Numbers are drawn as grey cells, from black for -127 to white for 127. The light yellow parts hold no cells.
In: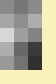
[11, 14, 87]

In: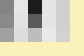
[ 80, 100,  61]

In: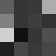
[  44,  -66, -111,  -96]

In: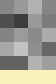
[ 6, 25, 27, 40]

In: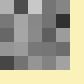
[  5, -12,  10,  27, -57]

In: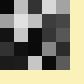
[  35,  -66, -116, -110, -100]
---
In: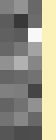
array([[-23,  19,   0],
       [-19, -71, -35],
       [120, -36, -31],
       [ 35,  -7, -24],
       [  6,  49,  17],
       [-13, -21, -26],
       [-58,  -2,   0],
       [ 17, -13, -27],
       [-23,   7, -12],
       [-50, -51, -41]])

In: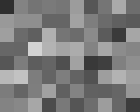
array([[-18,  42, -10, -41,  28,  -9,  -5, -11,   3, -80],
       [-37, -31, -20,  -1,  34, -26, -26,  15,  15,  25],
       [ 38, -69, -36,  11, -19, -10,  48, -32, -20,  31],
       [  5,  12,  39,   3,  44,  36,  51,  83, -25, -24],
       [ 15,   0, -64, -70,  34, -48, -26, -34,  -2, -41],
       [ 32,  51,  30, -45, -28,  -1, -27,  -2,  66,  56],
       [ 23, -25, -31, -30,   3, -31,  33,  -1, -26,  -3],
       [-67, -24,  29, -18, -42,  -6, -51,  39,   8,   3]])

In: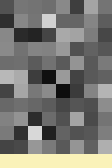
array([[ -11,   36,  -65,    9,  -17,  -12,   -9,  -45],
       [ -34,    5,  -26,  -26,   81,  -10,    7,  -80],
       [ -56,   -2,   35,   41,  -58,  -92,  -85,    8],
       [ -41,  -29,  -46,   25,    2,    4,  -13,   10],
       [  -5,  -38,   20,  -37,  -13,  -36,  -16,  -18],
       [ -30,  -38,  -60,   26, -111,  -66,   43,   56],
       [  52,    4,  -68, -114,   11,   -7,   38,  -59],
       [  13,  -48,  -42,  -57,  -35,  -24,  -16,  -23],
       [ -11,  -53,   36,  -46,  -19,  -83,   19,    2],
       [  -1,  -40,  -45,  -28,  -95,   88,  -79,   -5],
       [  47,  -30,   21,  -38,   -5,   23,  -54,  -59]])

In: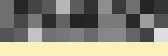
array([[-74, -90, -15, -68,  14, -77, -34,  54, -38, -59, -88, -16],
       [-45,  29, -86,  -5,  -5, -90, -92, -28, -84,  -5, -55, -15],
       [ 94, -62, -27,   8,   6, -22,  -1,  -8, -14,  66, -30, -43]])

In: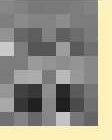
array([[  3,  -2,  -5,  -5,  -7,   1,   6],
       [ -2,  -3,  12,   3,   4,  10,  -1],
       [ -4, -19, -32,   2, -33, -24,  18],
       [-14, -37,  29, -41, -41,  -2,  73],
       [  8,  20,  13,  19,  26,  -2,  -2],
       [  8,  24,  57,  -5,  44,  40,  -4],
       [ -9, -37, -87,  14, -72, -62,  22],
       [-15, -52, -97,   6, -95, -73,  40],
       [-26,  -9,  66,   6, -22,   3, -15]])

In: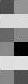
array([[  20,  -49],
       [  89,   89],
       [   6,  -24],
       [-125,    9],
       [  96,   94],
       [ -47,    7]])

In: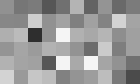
array([[ -4, -22,  20, -28,  52, -15, -41,  -4,  -9,  17],
       [ 36,  83,   3,  33,   0,  34,  17,  78,   6,   7],
       [ 32,  14,  53,  40,  49, 117,  18, -81,  59,  47],
       [ 32,  -1,  75, -19,  19,  44,  50,  27,  37,  20],
       [-15,  18,  37, 117,  41, 116, -40,  33,  36,  50],
       [-52,  -6,  61,  29,  20,   1,  60,  70,  26,  83]])
